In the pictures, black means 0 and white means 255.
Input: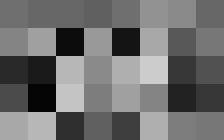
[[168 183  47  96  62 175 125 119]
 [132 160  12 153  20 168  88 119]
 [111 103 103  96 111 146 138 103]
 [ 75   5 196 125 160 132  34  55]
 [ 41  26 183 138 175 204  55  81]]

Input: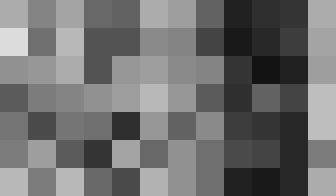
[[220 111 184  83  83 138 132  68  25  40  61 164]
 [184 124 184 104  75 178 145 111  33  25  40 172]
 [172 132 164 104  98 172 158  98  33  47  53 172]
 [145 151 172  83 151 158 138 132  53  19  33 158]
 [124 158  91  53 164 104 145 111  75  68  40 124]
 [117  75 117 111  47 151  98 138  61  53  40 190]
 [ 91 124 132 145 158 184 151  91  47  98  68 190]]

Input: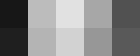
[[ 31 180 210 151  89]
 [ 23 188 225 167  81]]

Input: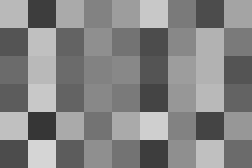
[[192  54 170 115 170 207 130  68 151]
 [185  61 170 130 157 200 122  76 164]
 [107 185 107 130 136  84 157 178  84]
 [ 92 200  99 136 122  68 151 185  99]
 [ 84 192  99 143 115  76 136 178 122]
 [ 76 213  92 143 115  61 143 192 107]]

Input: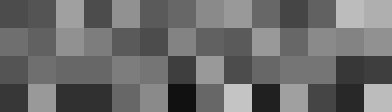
[[111  97 145 125  90  76 131  97  90 153 103 138 131 145]
 [ 84 111 103 103 125 117  62 153  76 103 117 117  55  62]
 [ 76  84 160  76 145  90 103 138 153 103  69  97 188 175]
 [ 55 153  48  48 103 138  17 103 196  32 160  69  40 188]]

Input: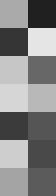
[[214 184]
 [206  73]
 [198 103]
 [170  32]
 [164  91]
 [ 59  85]
 [ 53 229]]
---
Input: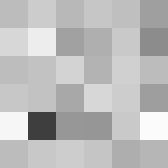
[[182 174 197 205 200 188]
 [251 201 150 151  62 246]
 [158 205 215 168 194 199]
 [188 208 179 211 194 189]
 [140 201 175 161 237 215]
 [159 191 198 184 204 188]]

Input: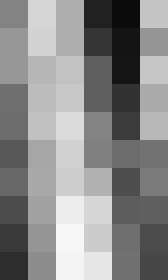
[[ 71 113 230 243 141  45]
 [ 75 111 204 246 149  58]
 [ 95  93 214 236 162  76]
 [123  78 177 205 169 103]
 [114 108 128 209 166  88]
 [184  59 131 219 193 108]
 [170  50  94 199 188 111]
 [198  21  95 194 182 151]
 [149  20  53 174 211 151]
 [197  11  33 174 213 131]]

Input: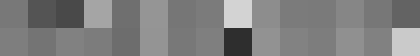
[[202 129 144 125 130 146  46 127 120 148 109 124 129 116 126]
 [ 99 119 134 122 123 141 211 123 118 149 111 165  73  84 120]]

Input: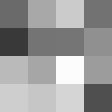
[[ 79 213 198 206]
 [156 252 166 186]
 [144 117 116  57]
 [114 203 168 106]]

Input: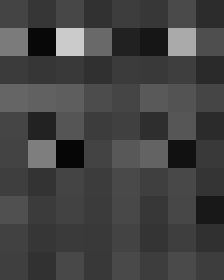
[[ 61  74  61  73  56  72  49  63]
 [ 48  62  52  67  57  58  54  65]
 [ 24  71  55  72  59  66  59  80]
 [ 52  72  63  73  60  68  51  62]
 [ 57  17  99  88  67   6 126  67]
 [ 43  86  46  64  60  85  34  69]
 [ 69  83  89  69  76  94  97 101]
 [ 42  62  57  59  48  57  54  59]
 [ 78 170  22  33 105 203   8 123]
 [ 44  74  55  61  49  71  54  68]]

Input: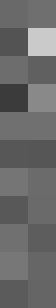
[[101  91]
 [102 119]
 [ 93 112]
 [106  88]
 [107 117]
 [ 86  87]
 [112 112]
 [137  59]
 [ 96 109]
 [202  83]
 [111 105]]
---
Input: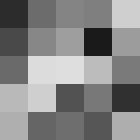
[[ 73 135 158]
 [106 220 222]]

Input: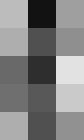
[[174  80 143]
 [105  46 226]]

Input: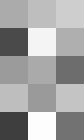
[[ 74 244 175]
 [155 170 109]]

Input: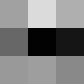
[[103   2  21]
 [153 158 137]]

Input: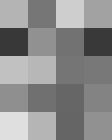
[[ 56 145 114]
 [193 183 117]]

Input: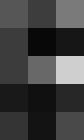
[[ 60   8  22]
 [ 60 104 207]]

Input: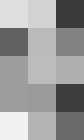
[[ 96 186 130]
 [158 188 175]]

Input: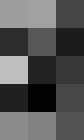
[[ 44  88  28]
 [191  34  56]]

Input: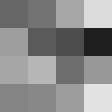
[[158  90  77]
 [166 182 110]]
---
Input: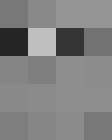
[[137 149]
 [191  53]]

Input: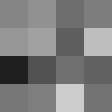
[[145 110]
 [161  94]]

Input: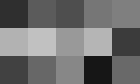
[[ 91  78]
 [193 153]]

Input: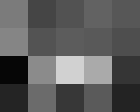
[[69 82]
 [83 92]]

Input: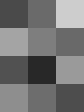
[[106 205]
 [126 105]]

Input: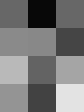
[[  8 103]
 [136  69]]

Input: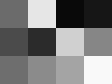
[[230   9]
 [ 43 208]]
